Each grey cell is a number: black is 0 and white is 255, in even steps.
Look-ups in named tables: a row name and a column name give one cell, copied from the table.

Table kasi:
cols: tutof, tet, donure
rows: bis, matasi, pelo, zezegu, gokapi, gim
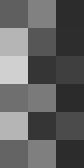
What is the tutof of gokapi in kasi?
181
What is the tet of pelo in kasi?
53
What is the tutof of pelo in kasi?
208
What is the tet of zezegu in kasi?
122
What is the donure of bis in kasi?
44
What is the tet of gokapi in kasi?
53
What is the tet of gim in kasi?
127
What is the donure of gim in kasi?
44
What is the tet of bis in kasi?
129
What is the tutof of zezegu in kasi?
111
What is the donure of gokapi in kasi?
75
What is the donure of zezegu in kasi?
43
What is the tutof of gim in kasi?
100
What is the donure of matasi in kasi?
45
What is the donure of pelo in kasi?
63
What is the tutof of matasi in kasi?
181
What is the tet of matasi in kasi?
86
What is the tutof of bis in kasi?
95
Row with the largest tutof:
pelo

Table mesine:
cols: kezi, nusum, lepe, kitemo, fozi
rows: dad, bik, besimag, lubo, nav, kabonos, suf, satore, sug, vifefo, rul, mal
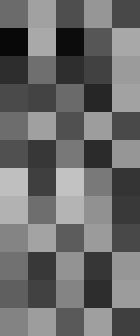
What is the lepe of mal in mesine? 89
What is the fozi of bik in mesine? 168
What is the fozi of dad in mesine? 72
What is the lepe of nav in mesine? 80
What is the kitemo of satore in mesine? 145
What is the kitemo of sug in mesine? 155
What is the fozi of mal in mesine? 63
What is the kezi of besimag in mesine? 45
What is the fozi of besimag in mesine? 155
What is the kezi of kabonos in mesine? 80
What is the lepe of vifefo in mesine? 147

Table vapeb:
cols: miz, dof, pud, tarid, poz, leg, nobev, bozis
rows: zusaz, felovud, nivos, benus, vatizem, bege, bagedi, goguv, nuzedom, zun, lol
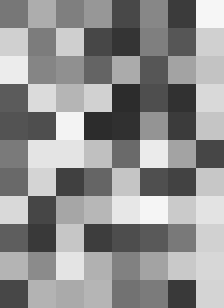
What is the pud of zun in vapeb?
228
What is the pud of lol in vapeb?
170
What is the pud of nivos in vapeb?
144
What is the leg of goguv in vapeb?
245
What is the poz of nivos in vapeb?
171
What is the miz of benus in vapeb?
91
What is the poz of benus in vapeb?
44
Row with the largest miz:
nivos

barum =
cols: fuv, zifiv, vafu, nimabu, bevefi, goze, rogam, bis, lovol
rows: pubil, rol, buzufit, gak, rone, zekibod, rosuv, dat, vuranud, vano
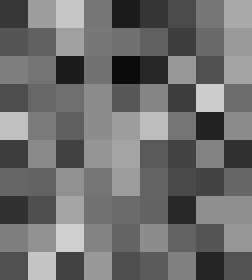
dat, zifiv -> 79
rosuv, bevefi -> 157
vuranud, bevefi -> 100
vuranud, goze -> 141
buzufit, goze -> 39
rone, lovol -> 139
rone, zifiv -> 123
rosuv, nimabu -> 118
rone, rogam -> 117
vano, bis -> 37
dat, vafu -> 165
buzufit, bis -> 80
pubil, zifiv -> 158
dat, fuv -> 50

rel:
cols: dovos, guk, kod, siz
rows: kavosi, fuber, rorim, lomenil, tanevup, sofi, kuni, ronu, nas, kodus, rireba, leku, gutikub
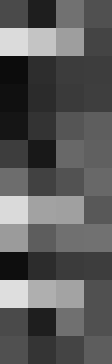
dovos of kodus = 14
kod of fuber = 158
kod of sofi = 104
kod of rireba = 163
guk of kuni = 65
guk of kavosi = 30
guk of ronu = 162
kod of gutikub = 68
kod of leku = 112
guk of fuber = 196
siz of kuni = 104
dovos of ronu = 218
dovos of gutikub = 80
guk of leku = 30
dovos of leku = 74
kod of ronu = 160
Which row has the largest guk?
fuber

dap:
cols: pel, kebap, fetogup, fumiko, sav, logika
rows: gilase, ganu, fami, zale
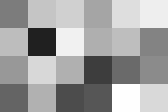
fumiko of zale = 86
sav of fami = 106
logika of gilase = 238
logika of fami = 139
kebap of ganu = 32
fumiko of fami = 61
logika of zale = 217
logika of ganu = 131
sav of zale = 254

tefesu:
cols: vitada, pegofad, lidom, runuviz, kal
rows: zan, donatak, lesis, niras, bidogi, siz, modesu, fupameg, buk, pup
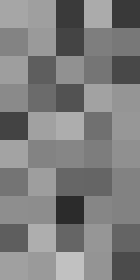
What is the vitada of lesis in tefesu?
158
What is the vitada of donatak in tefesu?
131
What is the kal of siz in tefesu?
144
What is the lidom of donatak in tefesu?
68
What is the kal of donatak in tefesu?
120
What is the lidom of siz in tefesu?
134
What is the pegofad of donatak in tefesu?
154
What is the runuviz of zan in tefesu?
171
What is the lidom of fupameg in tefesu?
43
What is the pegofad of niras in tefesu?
107
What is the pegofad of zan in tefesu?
159
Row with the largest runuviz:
zan

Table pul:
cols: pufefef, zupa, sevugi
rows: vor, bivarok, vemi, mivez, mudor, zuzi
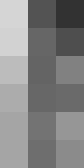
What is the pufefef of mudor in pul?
165
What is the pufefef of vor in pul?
213
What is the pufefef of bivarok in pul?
210
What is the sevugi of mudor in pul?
150
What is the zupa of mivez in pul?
103
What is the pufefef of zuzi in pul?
165
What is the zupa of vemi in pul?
100
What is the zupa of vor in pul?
83
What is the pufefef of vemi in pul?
188
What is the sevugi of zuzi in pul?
139
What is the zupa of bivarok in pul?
102
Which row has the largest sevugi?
mudor

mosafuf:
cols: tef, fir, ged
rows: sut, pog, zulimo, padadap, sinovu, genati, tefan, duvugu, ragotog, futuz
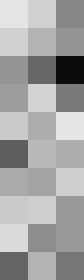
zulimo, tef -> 149
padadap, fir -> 210
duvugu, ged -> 153
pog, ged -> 149
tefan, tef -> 170
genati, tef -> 94
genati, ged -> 173
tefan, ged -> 206

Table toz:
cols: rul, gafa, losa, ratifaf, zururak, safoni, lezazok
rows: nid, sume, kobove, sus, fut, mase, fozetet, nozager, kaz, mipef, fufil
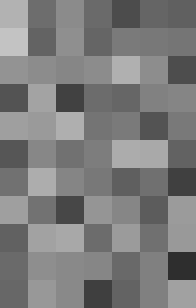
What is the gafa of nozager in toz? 114
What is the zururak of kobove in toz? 176
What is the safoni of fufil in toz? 128
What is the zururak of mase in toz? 172
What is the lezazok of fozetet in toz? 64
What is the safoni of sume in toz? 120
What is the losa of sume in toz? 143
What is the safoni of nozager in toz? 92
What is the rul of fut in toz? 159
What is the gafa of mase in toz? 135
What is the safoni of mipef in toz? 128
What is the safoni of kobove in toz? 141

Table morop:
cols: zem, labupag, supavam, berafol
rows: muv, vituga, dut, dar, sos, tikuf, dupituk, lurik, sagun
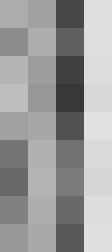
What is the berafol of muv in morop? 223
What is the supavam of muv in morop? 72
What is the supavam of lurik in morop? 105
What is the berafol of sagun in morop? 223
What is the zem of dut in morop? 181
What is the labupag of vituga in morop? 173
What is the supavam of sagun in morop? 88
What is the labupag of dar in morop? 151
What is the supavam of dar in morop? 56
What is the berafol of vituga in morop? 222
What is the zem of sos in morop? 161

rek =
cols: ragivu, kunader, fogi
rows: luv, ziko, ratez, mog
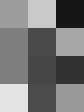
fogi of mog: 152
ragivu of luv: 156
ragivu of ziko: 127
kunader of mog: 75
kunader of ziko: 74
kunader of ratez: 70
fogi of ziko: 166
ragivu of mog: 228
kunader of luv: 201
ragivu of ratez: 126
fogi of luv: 22
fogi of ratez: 50

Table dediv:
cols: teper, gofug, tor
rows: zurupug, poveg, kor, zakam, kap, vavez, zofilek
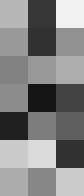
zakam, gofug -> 21
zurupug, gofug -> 54
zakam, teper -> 140
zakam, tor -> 67
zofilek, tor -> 204
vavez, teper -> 202
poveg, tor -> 145
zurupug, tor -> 242
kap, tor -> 95
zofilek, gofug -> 135
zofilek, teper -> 172
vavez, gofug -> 218
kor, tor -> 173
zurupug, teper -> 183
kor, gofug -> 152
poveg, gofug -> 49
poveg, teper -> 153

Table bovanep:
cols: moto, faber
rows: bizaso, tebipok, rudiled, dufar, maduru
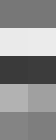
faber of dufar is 160
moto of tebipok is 234
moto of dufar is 178
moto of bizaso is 119
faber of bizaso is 119
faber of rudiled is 60
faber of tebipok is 235
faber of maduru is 126
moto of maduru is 132
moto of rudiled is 58

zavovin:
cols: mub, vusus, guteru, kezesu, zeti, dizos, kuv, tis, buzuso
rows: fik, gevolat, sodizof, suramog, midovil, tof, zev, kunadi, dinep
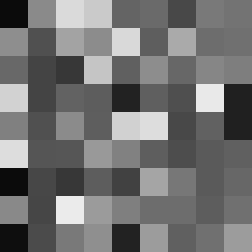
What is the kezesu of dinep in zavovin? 143
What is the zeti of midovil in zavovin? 209
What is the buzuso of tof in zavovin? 96
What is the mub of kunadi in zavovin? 137
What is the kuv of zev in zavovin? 119
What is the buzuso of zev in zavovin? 103
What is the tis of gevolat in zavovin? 109
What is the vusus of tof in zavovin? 85
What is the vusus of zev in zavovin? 71
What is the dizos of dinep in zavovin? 156
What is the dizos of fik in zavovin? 106
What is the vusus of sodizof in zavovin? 68
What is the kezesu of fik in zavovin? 202
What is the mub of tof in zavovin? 221

